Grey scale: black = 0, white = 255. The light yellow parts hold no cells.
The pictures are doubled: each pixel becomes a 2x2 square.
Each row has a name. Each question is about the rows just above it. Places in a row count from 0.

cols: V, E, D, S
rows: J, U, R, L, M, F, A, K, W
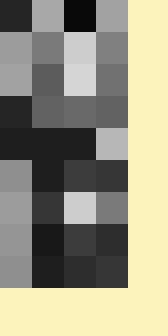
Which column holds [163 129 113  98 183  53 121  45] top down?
S
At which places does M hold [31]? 0 1 2
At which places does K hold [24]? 1
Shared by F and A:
[53]

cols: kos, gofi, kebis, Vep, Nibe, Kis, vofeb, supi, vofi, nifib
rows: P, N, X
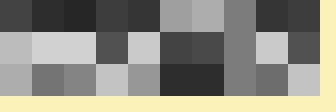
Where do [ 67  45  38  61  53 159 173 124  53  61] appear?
P
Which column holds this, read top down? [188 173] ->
kos
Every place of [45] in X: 5 6

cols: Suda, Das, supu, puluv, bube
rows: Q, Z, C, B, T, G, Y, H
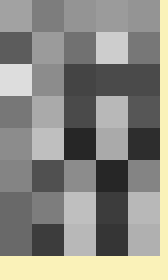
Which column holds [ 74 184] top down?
puluv
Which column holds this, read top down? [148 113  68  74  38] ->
supu
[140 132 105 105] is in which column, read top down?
Suda
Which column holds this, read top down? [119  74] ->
bube
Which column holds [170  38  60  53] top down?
puluv
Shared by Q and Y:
[125]

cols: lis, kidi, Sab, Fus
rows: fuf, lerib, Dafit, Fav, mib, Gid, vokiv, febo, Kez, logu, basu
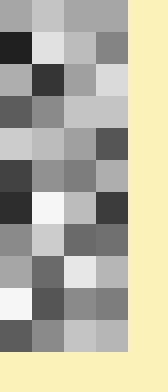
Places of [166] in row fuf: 0 2 3
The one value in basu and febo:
[138]
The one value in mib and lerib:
[188]

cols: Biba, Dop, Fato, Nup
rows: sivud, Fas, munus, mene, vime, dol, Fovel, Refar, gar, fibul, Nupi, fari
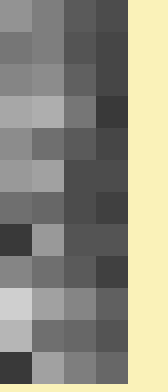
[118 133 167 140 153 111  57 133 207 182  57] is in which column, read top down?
Biba
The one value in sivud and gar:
[90]
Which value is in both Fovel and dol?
[76]

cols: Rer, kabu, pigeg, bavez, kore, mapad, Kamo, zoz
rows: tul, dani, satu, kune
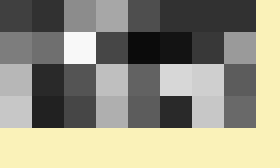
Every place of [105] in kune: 7
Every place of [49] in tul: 1 5 6 7
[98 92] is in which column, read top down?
kore
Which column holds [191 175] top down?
bavez
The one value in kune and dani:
[70]

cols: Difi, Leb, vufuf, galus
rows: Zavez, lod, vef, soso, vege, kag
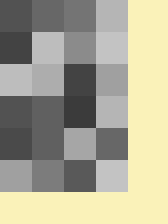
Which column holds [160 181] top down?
galus
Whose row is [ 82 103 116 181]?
Zavez

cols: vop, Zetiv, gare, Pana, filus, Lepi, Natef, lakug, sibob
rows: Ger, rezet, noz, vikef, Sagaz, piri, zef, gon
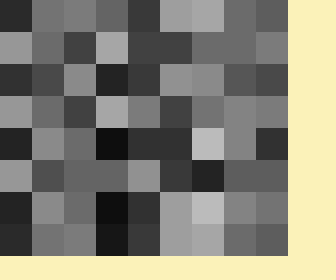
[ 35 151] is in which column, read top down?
vop
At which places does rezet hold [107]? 1 6 7
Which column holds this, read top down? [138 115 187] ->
Natef
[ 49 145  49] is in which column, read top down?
filus
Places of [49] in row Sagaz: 4 5 8

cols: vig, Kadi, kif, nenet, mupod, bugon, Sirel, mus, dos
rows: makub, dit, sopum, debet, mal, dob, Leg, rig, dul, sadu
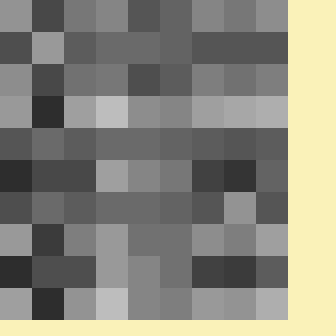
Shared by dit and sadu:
[153]
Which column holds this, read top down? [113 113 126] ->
bugon
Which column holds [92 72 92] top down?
kif
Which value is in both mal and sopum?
[92]

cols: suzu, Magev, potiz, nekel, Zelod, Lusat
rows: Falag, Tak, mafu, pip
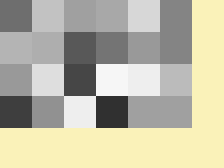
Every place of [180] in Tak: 0
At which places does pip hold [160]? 4 5

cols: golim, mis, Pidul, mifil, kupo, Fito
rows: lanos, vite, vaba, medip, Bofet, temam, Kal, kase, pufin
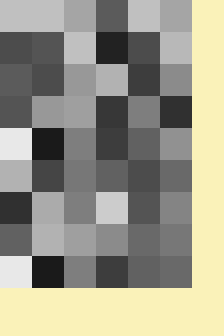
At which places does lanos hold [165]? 2 5
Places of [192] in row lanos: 0 1 4

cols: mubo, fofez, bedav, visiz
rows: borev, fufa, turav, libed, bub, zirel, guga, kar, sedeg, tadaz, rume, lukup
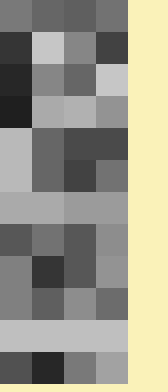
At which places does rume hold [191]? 0 1 2 3
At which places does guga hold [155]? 2 3
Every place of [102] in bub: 1

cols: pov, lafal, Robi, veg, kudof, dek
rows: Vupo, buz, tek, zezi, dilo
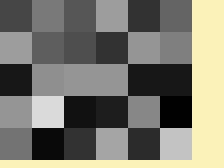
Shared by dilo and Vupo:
[50]
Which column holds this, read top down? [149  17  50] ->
Robi
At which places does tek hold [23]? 0 4 5
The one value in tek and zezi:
[149]
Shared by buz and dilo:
[50]

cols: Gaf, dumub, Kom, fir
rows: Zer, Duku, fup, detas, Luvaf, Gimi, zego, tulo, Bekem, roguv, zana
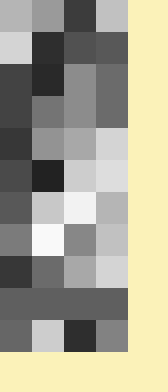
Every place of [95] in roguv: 0 1 2 3
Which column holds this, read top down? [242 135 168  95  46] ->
Kom
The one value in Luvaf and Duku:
[212]

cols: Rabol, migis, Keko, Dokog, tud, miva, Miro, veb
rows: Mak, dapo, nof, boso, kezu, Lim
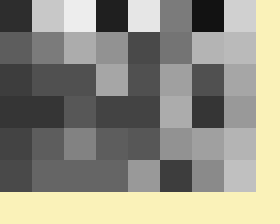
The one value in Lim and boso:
[153]
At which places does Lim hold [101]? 1 2 3
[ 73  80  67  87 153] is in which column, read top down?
tud
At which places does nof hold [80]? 1 2 4 6
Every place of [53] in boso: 0 1 6

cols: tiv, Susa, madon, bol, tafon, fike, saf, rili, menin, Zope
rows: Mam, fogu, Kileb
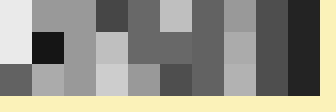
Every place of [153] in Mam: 1 2 7
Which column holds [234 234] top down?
tiv
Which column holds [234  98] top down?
tiv
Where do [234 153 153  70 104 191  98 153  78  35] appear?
Mam
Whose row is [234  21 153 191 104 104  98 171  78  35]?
fogu
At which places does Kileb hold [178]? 7
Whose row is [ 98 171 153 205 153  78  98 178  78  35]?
Kileb

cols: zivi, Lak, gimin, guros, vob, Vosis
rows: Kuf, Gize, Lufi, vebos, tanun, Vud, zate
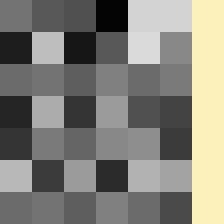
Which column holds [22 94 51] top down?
gimin
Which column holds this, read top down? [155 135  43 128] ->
guros

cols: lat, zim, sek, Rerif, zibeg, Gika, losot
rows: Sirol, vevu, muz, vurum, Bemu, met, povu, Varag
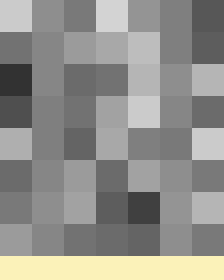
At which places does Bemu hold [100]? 2
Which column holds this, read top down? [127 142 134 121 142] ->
Gika
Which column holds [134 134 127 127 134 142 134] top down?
zim
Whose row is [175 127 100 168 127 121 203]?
Bemu
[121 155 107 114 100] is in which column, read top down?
sek

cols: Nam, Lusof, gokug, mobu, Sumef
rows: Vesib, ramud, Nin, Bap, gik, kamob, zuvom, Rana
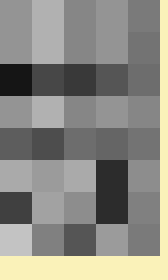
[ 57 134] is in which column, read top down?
gokug
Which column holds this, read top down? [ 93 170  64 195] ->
Nam

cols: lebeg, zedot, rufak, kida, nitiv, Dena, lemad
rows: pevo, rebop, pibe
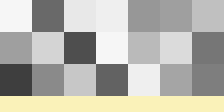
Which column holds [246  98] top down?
kida
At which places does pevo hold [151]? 4
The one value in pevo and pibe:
[239]
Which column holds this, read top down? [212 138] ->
zedot

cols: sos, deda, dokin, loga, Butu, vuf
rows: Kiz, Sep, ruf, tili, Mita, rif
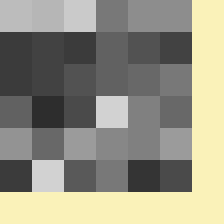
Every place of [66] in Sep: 1 5
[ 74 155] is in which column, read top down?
dokin
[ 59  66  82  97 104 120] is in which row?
ruf
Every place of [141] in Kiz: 4 5
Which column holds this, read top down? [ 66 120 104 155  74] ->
vuf
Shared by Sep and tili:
[97]

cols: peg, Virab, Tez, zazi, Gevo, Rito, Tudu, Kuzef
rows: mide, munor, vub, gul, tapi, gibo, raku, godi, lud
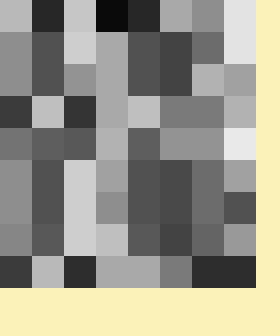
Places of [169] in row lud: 3 4
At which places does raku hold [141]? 0 3
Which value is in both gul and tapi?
[177]
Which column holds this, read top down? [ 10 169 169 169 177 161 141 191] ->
zazi

